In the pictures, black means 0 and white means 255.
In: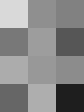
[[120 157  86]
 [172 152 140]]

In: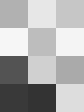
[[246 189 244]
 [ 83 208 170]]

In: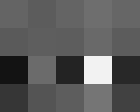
[[ 90  94  93]
 [ 19 107  35]]

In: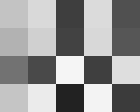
[[178 208  66]
 [114  73 245]]

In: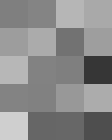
[[157 171 114]
 [183 130 127]]

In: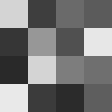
[[ 54 151  80]
 [ 41 212 125]]
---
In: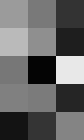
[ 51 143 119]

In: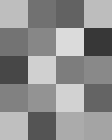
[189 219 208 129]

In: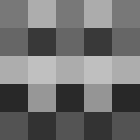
[120  57 172 151  83]

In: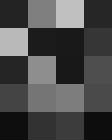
[ 38  25 142  68]

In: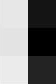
[ 20 227]

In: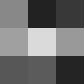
[ 56 218  87]

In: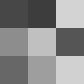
[211 192 103]
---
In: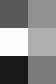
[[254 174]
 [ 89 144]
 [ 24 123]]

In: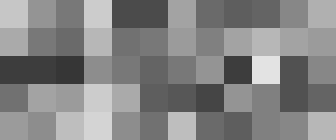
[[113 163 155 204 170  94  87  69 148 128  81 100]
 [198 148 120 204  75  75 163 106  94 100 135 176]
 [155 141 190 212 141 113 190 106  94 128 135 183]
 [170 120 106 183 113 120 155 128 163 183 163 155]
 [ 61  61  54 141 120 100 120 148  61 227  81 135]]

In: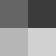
[[182 209]
 [101  59]]

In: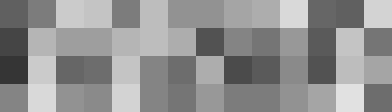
[[132 217 146 138 211 132 117 152 124 124 146 165 225 109]
 [ 53 203 102 109 196 132 109 173  75  90 138  82 189 165]
 [ 69 181 158 158 181 189 173  82 132 117 152  90 196 117]
 [ 96 124 203 196 124 189 146 146 165 173 217 102  96 211]]

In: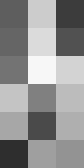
[[115 247 211]
 [101 219  81]
 [ 94 204  60]
 [ 46 159 147]
 [196 128 188]
 [167  74 175]]

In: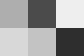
[[216 195  46]
 [174  75 238]]

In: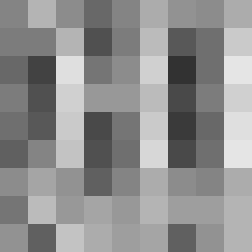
[[117 187 152 165 152 180 158 158 180]
 [132 180 140 104 132 172 146 140 172]
 [140 165 146  96 132 172 140 132 172]
 [ 96 132 195  80 111 215  73 111 229]
 [124 124 180  80 124 187  88 111 202]
 [146  96 195 172 158 165  96 146 180]
 [111  88 202  73 117 202  58 104 223]
 [124  80 208 152 152 187  73 124 208]
 [104  66 223 117 140 208  50 111 229]]

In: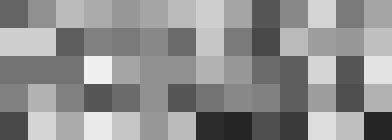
[[ 72 212 171 233 198 152 186  43  37  78  58 220 192  37]
 [206 206  94 129 121 136 107 198 121  72 186 158 152 192]
 [129 178 129  86 107 144  86 115 136 129  94 158  78 178]
 [100 144 186 171 152 165 186 206 165  86 136 212 121 165]
 [115 115 115 240 165 144 144 178 152 107  94 212  86 227]]
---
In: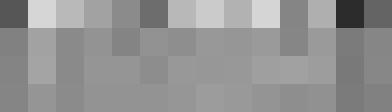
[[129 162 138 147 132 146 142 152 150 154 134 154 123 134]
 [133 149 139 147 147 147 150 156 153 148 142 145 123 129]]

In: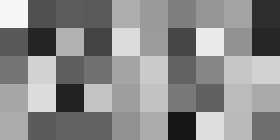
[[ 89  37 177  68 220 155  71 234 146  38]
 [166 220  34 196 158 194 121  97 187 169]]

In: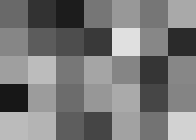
[[134  92  77  57 224 135  42]
 [ 23 156 108 151 170  70 132]]

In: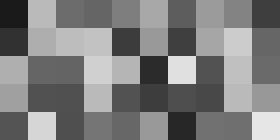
[[ 49 174 189 194  60 153  63 166 204 102]
 [160  81  80 186  82  61  78  72 186 152]]

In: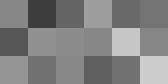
[[ 87 145 140 135 198 134]]

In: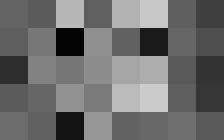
[[ 94 119   4 144  97  27 102  79]
 [ 91 101 146 122 187 204  94  54]]
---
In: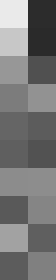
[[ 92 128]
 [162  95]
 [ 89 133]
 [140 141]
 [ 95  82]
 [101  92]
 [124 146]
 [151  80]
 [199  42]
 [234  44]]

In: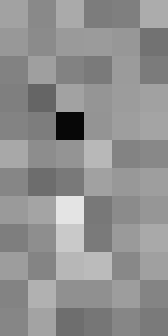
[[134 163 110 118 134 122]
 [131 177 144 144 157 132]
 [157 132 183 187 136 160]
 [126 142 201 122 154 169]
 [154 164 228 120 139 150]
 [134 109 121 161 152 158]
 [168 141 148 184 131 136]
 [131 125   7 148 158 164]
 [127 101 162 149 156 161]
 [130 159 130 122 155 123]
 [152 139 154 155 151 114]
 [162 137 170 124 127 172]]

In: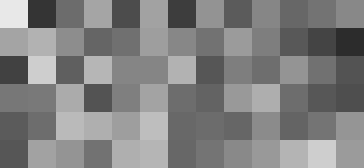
[[ 86 162 148 114 175 181 103 116 137 153 180 206 155]
 [ 91 109 186 175 158 190 104 108 102 139 100 116 149]
 [119 121 171  83 127 163 109  99 153 174 109  87  78]
 [ 65 206  95 182 133 133 178  86 126 110 148 113  83]
 [164 178 141 101 112 158 135 114 155 126  88  68  44]
 [232  52 108 165  76 162  61 147  91 134 103 115 136]]

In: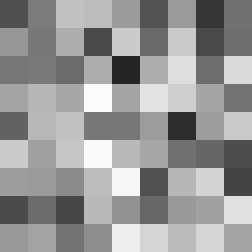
[[152 163 114 141 238 213 187 213 165]
 [ 75 108  70 185 146 103 153 160 224]
 [157 154 139 188 246  80 183 212  68]
 [203 159 197 250 185 167 113 102  77]
 [ 97 184 193 120 119 157  44 157 202]
 [163 183 167 251 163 227 206 165 114]
 [118 122 107 173  37 174 222 109 217]
 [150 120 173  73 203 105 202  73 111]
 [ 79 123 194 188 156  83 154  53 113]]

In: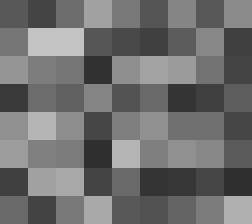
[[105  67 120 169  88  81  99 123 176]
 [ 64 161 168  68 105  52  54  69  47]
 [156 128 123  47 180 127 144 135  90]
 [144 181 141  70 126 144 111 111  70]
 [ 57 108  96 132  83 105  52  63  93]
 [149 125 118  49 143 162 155 114  68]
 [117 195 195  86  73  64  92 135  63]
 [ 88  68 109 161 120  85 133  87 138]]

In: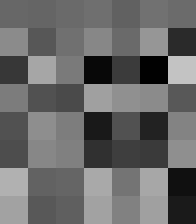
[[162  88  95 162 129 160  26]
 [177  98 101 169 116 167  16]
 [ 77 135 128  48  62  58 143]
 [ 81 142 125  25  81  34 131]
 [124  81  74 160 144 139  88]
 [ 55 166 122   8  59   1 195]
 [139  87 112 135 106 150  42]
 [103 101 106 111  97 113 107]]
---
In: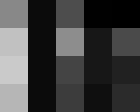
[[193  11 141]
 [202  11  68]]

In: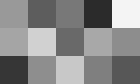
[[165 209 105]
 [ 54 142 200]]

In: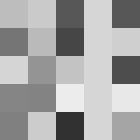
[[117 186  70]
 [213 148 195]]

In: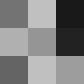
[[176 149  34]
 [100 192 157]]

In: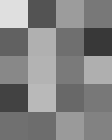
[[ 97 176 111]
 [136 179 122]]

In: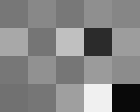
[[168 117 192]
 [119 145 118]]
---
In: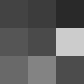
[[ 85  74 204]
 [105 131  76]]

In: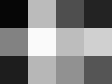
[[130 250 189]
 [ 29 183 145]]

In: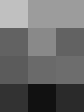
[[ 98 137  98]
 [ 91 106 109]]

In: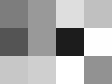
[[ 84 153  28]
 [199 207 255]]

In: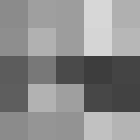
[[142 177 157]
 [ 92 120  74]]

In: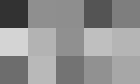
[[212 179 144]
 [109 185 115]]
